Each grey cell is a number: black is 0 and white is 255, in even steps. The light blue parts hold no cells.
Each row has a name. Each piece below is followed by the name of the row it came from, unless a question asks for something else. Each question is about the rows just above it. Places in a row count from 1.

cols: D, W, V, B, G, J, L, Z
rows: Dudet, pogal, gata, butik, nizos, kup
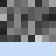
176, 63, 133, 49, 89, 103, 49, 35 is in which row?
gata
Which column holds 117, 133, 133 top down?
V

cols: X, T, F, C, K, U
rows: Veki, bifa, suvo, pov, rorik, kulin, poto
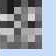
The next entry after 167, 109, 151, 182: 109
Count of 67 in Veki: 2
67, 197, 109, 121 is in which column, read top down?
X
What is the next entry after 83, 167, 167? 182
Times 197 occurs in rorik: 2
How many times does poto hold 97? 3
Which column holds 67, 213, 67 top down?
X

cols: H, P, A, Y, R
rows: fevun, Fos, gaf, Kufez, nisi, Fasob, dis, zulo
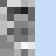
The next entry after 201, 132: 132
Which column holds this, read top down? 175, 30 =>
Y
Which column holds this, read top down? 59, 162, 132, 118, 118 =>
A
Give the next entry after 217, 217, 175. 189

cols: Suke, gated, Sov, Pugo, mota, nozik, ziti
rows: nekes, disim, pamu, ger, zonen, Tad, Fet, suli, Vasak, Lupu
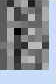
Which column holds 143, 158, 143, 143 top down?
gated
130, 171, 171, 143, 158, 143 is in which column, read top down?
gated
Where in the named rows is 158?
suli, 2

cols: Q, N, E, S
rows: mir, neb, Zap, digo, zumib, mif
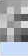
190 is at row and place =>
Zap, 1
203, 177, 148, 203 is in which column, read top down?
N
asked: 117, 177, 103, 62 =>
mif
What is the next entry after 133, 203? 117

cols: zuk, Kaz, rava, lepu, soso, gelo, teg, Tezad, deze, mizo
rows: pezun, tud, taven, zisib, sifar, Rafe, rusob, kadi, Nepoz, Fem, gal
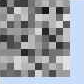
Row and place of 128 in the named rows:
tud, 5
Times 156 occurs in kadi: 0
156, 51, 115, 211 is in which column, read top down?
deze
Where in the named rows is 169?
Nepoz, 2
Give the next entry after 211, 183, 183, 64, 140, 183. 156
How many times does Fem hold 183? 3

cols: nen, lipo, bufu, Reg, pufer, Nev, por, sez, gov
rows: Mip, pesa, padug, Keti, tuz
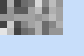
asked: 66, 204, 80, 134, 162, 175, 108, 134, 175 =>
Keti
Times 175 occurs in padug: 0
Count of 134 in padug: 0
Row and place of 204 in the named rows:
Keti, 2
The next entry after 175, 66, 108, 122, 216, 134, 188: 149

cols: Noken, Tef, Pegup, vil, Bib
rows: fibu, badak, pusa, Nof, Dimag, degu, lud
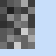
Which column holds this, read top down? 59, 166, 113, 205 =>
vil
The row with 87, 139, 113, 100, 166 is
degu
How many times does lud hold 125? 0
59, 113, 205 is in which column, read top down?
Pegup
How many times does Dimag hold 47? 0
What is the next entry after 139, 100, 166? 59

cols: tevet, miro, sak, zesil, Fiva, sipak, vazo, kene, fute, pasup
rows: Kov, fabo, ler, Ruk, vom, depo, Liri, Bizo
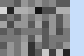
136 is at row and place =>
Kov, 8
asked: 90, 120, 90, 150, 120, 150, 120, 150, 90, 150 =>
ler
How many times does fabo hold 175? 4
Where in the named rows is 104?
Liri, 9

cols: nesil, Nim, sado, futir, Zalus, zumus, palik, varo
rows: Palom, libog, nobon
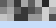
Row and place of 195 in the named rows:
nobon, 1
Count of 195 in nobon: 1
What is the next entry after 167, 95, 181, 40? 208
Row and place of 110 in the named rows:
libog, 6
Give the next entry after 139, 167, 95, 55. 80
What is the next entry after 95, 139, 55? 167
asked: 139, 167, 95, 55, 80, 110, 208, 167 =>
libog

